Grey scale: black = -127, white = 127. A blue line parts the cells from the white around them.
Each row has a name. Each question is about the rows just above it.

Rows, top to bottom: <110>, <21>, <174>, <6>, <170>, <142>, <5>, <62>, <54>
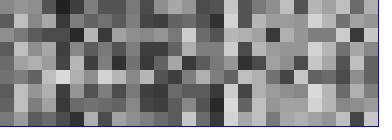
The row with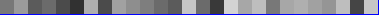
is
<54>
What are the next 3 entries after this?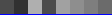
[-36  70 -20]
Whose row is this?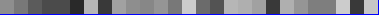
<174>
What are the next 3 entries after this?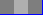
[-28  62  47]
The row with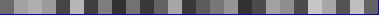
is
<170>

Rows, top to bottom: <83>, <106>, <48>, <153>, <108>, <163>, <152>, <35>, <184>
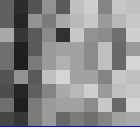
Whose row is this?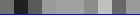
<153>
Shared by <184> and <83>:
[4]
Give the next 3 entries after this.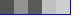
[ 4 71 64]
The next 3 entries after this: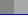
[56 79 26]
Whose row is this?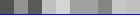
<163>

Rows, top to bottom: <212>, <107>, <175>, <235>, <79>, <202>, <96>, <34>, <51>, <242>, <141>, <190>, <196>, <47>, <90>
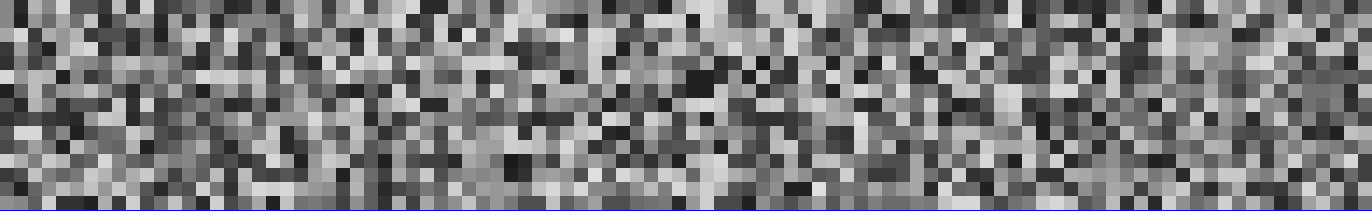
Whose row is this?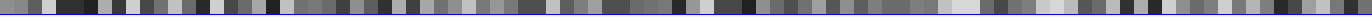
<90>
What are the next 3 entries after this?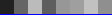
[-41 -86  -1]
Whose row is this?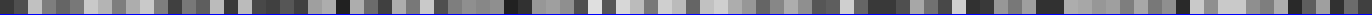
<196>
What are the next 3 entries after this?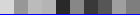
[ -1 -14 -48]

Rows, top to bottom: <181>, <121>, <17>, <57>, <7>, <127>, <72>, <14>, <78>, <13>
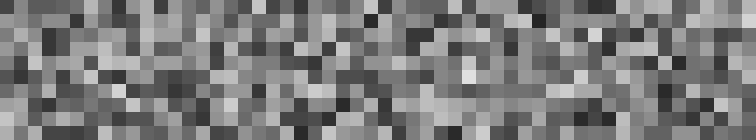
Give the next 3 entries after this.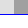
[ 18 -29  24]
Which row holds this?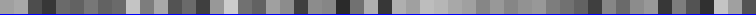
<14>
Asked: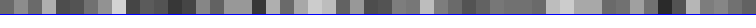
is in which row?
<72>
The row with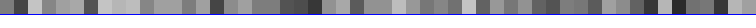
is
<7>
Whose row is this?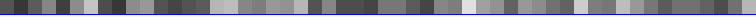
<127>

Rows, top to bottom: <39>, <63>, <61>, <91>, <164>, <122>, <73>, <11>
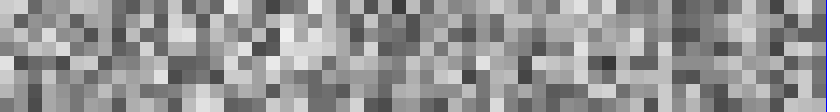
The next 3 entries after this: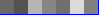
[-31   0 -31]
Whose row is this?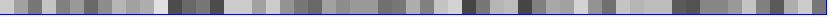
<122>
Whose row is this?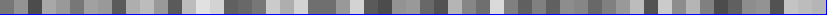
<11>
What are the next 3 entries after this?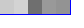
[75  0 75]
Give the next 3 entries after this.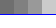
[60 40 25]
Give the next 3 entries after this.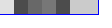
[33 75 19]
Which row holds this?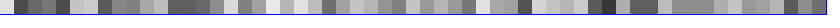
<164>

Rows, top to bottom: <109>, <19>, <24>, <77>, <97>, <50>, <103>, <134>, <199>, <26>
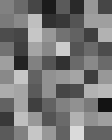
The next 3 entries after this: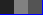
[-78 -21   9]
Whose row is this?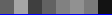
<134>
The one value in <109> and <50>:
[24]
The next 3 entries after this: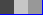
[-13 -29 -64]
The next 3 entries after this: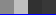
[-43  31  31]
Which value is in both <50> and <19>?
[9]
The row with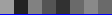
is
<97>

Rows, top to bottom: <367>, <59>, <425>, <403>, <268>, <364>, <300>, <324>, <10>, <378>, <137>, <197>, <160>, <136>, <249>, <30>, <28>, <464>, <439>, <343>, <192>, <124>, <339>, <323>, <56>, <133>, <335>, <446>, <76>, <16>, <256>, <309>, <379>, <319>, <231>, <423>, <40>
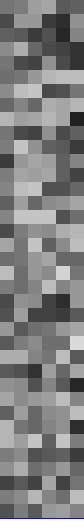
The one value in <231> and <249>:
[37]
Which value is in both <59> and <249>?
[17]
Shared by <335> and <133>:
[-38]

